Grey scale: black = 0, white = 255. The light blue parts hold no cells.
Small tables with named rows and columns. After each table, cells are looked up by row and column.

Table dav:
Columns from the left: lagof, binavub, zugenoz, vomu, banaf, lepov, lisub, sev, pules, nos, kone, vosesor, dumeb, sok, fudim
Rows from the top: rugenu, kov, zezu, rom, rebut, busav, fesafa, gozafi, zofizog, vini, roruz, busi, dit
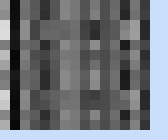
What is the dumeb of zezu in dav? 124
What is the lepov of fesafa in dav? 86
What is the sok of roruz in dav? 143
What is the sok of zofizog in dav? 107
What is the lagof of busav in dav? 187
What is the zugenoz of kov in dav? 111
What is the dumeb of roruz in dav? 97
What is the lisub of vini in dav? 108
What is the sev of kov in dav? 120
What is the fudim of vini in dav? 40
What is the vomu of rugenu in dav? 87
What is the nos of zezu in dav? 50
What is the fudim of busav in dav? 46
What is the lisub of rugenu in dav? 131
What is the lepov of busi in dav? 83
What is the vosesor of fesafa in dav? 103
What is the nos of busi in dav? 132
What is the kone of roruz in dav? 75
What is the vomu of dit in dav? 80

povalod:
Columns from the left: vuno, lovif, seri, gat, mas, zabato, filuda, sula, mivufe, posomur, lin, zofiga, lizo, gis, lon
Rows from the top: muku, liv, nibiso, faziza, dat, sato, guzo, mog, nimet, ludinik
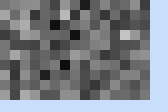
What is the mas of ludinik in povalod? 85
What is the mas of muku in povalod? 102
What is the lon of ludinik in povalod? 120
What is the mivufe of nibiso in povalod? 126
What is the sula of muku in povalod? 105
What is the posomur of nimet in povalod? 55
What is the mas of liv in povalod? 103
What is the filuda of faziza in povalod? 99
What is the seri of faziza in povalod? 156
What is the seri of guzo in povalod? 122
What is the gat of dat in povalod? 67
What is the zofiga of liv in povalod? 108
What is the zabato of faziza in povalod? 103
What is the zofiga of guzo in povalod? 112
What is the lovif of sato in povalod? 165
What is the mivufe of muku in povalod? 28
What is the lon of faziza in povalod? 97
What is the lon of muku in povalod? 61
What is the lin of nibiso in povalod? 128
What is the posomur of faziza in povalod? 138
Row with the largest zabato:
guzo

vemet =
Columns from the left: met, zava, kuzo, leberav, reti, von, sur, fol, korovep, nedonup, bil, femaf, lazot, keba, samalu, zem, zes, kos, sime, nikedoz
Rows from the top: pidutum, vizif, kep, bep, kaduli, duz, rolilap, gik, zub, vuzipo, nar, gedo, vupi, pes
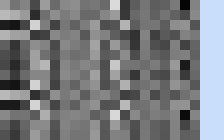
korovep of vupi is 117
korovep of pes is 116
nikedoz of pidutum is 131
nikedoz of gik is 104
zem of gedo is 125
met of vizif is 185
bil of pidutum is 106
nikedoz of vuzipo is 128

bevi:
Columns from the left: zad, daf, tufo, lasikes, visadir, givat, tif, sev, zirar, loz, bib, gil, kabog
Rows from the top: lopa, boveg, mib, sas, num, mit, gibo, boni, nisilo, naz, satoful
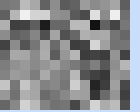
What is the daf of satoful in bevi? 136
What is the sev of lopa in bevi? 98
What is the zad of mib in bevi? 176
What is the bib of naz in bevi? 107
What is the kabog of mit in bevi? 66
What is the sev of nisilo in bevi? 206
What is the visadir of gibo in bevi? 150
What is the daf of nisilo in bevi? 119
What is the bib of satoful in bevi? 172
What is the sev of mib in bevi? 186

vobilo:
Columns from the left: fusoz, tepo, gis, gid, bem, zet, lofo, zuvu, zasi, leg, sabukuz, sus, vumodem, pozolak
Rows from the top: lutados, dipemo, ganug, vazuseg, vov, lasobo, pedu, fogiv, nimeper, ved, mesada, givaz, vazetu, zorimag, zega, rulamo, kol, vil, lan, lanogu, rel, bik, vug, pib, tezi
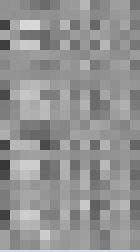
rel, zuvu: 150
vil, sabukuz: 164
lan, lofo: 159
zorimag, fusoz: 173
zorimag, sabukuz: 147
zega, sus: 139
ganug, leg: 104
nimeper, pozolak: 149
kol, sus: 133
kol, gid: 205
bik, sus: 142
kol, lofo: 177
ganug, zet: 136
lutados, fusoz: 145
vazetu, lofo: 135
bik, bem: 128
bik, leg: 104
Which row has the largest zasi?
rel

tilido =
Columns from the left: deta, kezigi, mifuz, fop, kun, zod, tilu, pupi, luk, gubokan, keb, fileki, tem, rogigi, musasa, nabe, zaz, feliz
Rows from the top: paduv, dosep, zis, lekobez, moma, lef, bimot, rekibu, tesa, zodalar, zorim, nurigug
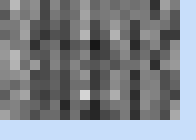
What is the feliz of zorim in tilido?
144
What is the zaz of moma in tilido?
71
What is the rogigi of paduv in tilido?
112
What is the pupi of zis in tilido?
124
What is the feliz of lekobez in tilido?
58
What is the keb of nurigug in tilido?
71
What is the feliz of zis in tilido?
83
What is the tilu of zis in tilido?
73
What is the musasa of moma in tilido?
103
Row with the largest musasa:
lekobez

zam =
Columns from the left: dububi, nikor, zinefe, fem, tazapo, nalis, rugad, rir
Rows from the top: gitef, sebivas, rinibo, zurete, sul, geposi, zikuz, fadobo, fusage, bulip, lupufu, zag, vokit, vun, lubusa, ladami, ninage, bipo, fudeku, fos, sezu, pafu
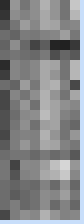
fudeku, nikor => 100
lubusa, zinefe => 150
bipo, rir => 135
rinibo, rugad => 130
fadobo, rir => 182
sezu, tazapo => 140
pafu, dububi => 71
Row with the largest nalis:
ninage

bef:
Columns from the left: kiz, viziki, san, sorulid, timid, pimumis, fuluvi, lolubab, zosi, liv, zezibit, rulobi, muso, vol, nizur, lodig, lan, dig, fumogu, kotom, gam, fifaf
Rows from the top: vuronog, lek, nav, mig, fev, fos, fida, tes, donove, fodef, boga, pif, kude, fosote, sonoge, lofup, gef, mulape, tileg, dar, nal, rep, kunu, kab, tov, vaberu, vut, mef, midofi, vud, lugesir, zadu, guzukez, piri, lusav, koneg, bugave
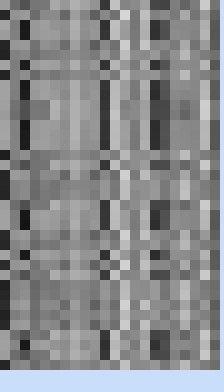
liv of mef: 143
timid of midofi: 119
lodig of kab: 140
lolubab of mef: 172
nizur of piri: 160
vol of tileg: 143
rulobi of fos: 124
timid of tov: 122
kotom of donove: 135
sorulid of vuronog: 118
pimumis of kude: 155
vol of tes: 143
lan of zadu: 119
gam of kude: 181
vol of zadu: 140

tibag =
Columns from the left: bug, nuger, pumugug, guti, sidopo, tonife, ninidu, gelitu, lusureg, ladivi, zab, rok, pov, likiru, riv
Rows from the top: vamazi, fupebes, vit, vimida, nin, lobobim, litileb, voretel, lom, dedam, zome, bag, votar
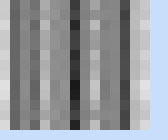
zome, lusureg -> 133
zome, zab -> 130
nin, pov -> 72
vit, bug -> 214
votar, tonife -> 138
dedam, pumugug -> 139
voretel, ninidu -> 141
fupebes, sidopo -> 160
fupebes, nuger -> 99
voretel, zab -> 129
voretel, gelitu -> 48
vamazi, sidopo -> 171
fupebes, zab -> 136
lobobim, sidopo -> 181
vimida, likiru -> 183
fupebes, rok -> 136

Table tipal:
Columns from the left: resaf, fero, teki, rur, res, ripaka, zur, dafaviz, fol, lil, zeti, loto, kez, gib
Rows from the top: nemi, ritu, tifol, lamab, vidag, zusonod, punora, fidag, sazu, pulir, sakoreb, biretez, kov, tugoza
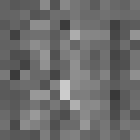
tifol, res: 141
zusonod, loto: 69
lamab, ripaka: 92
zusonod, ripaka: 81
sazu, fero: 104
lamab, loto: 71
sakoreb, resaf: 96
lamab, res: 112
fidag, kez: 103
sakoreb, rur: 117
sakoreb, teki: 103
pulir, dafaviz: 125
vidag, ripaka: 97
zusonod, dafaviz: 136
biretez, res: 129
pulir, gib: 107
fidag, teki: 128
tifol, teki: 89
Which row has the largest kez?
kov

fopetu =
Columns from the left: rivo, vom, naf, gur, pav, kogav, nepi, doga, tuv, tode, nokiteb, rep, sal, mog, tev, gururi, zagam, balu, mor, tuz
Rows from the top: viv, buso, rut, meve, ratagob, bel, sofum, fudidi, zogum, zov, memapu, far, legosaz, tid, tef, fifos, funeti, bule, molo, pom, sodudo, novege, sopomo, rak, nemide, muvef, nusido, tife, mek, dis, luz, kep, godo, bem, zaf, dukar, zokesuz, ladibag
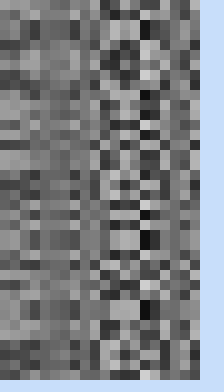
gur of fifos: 118
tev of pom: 57
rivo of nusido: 86
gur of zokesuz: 58
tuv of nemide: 124
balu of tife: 97
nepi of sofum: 112
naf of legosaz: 131
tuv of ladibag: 102
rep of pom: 188
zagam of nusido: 53
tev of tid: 29
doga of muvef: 165
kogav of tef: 119
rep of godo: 51
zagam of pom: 59
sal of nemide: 175
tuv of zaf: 111
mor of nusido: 163
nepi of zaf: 108

